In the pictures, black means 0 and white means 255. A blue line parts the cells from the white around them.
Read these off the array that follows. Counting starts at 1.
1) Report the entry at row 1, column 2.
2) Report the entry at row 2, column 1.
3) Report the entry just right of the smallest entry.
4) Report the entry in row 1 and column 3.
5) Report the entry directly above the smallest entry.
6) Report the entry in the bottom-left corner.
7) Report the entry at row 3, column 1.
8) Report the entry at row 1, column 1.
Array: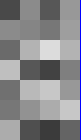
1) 139
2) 139
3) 100
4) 87
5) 172
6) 172
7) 106
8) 73

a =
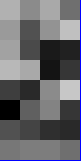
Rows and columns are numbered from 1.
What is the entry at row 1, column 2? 139
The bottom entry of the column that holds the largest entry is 111
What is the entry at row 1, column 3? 169
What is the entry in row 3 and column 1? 162
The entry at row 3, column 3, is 26
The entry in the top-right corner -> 111
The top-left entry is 177
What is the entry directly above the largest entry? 54
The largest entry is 199
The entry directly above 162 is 154

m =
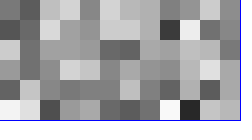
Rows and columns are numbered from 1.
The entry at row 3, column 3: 161
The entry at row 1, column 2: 92
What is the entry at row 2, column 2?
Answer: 105
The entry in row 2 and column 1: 85
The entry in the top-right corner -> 141
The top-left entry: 121
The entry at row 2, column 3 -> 217
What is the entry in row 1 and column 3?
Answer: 191
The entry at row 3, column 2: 113
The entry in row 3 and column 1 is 204
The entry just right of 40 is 197
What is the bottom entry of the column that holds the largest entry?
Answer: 249
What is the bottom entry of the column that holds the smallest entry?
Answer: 40
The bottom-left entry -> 243
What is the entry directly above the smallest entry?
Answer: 177
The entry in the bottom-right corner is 184
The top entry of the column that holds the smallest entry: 148

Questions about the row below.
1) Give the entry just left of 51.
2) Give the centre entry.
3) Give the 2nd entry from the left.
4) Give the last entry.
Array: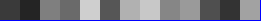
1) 79
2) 177
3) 36
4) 162

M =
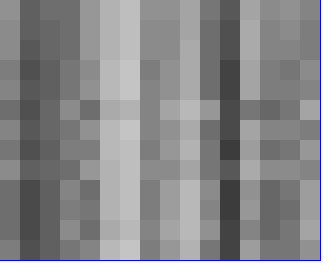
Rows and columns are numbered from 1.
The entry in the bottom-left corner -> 125
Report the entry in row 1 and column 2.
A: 96
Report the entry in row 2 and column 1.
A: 139
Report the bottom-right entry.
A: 145
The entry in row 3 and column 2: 88
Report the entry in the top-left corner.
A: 145
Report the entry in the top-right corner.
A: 132
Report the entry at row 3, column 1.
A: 139
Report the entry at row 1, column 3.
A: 110

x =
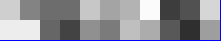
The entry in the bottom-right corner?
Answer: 158
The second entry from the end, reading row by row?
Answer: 47
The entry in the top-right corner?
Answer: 214
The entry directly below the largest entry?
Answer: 172
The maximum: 251
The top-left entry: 207
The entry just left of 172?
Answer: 191

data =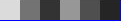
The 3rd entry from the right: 151
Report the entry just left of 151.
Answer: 51

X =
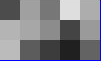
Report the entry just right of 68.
154
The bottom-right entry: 99
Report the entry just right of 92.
60
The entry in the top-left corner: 76

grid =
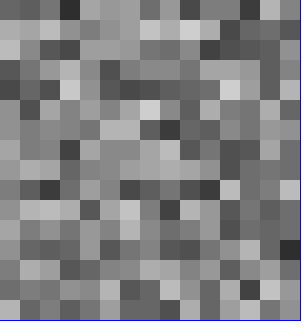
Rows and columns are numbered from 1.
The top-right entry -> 131
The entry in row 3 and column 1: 187
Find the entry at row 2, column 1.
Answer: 173
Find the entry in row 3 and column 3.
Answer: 87
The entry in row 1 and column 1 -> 102
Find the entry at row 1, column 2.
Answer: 94
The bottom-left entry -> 180
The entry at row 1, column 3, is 117
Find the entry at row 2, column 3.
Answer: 187
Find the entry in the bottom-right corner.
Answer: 145
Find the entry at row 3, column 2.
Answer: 137
